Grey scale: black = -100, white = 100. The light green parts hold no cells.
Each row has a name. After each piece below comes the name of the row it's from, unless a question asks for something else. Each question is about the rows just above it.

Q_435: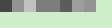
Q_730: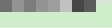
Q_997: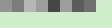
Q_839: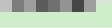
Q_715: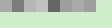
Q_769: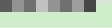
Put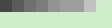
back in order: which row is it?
Q_839
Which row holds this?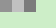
Q_435
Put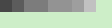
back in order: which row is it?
Q_435
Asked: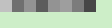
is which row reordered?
Q_730
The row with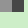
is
Q_839
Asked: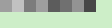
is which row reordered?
Q_839
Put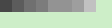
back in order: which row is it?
Q_730

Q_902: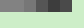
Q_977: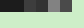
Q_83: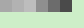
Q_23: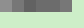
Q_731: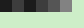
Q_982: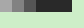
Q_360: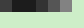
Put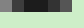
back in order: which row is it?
Q_360
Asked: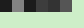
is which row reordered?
Q_360

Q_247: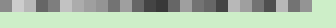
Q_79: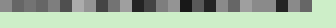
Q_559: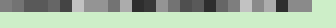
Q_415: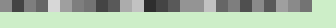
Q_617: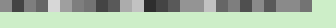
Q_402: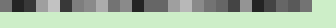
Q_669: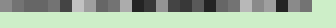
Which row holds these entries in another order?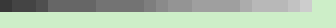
Q_247
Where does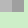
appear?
Q_247
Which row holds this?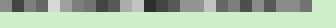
Q_617
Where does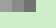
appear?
Q_415
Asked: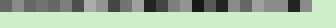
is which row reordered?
Q_79
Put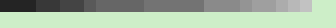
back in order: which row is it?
Q_669

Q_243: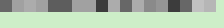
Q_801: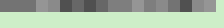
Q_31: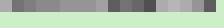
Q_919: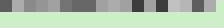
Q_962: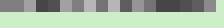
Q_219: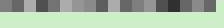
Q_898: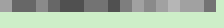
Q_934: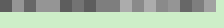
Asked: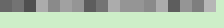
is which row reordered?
Q_31
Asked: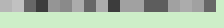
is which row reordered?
Q_243
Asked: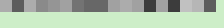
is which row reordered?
Q_919
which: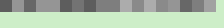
Q_934

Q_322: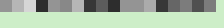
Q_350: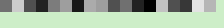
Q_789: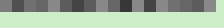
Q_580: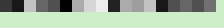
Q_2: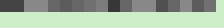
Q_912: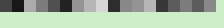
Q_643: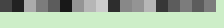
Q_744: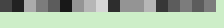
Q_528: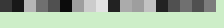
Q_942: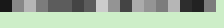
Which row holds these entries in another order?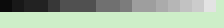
Q_528
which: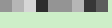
Q_744
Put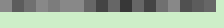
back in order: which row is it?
Q_2
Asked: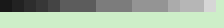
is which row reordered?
Q_744
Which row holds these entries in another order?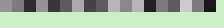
Q_643

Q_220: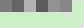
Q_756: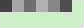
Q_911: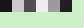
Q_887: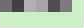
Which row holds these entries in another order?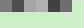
Q_887
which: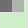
Q_756
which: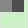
Q_756
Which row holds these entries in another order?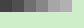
Q_756

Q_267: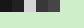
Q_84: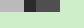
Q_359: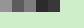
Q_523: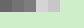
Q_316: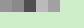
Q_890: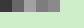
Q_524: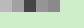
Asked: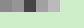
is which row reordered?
Q_524
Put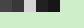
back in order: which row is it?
Q_267

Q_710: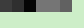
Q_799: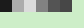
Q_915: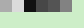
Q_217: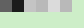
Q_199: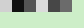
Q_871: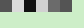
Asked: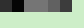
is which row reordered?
Q_710
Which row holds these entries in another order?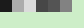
Q_799
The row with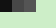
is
Q_915
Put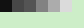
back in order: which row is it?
Q_915
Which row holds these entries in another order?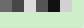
Q_199
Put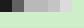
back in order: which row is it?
Q_217
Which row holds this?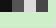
Q_199

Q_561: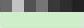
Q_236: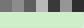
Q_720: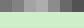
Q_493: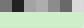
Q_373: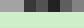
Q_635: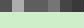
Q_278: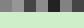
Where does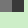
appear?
Q_561
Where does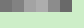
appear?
Q_720
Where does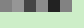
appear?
Q_278
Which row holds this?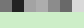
Q_493

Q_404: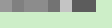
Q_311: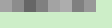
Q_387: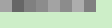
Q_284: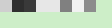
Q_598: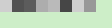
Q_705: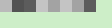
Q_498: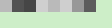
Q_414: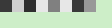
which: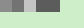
Q_404
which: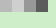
Q_498
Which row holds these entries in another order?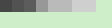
Q_498
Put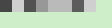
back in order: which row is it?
Q_498
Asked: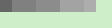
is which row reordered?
Q_387
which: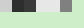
Q_284

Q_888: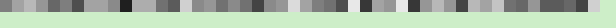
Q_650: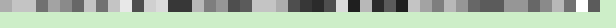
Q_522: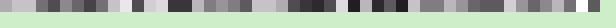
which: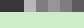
Q_522
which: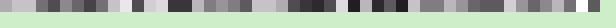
Q_522

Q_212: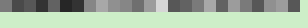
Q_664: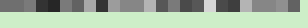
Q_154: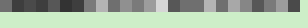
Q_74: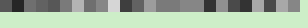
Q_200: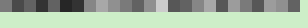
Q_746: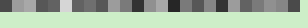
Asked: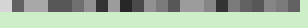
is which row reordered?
Q_212
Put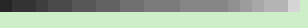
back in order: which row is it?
Q_664
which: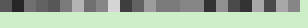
Q_74
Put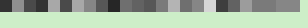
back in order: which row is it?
Q_74
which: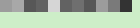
Q_746

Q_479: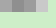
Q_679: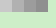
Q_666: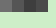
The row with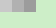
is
Q_679
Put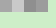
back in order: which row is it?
Q_479

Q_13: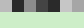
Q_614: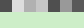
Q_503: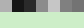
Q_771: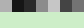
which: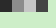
Q_771
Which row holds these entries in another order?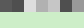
Q_614

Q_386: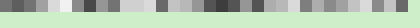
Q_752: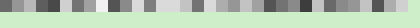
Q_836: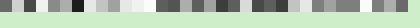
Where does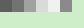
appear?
Q_386
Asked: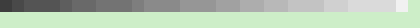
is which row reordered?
Q_386

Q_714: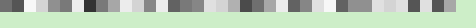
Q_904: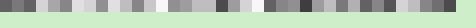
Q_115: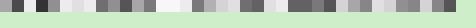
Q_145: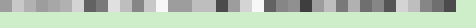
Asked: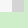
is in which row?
Q_714
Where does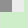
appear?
Q_115
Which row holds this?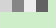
Q_714
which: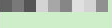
Q_115
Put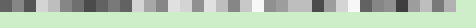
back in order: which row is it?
Q_904
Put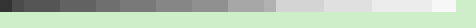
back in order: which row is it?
Q_115

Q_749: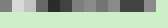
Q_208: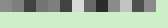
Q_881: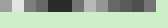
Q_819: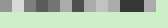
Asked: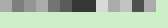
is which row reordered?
Q_819
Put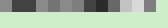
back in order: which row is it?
Q_749
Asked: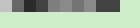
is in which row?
Q_749

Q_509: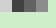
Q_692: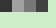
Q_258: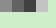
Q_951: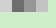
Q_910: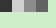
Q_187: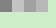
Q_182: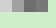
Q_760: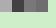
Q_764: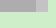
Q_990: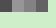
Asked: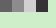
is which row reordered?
Q_910
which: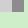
Q_910
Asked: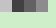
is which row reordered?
Q_258
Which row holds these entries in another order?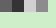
Q_910
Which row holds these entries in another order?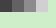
Q_509

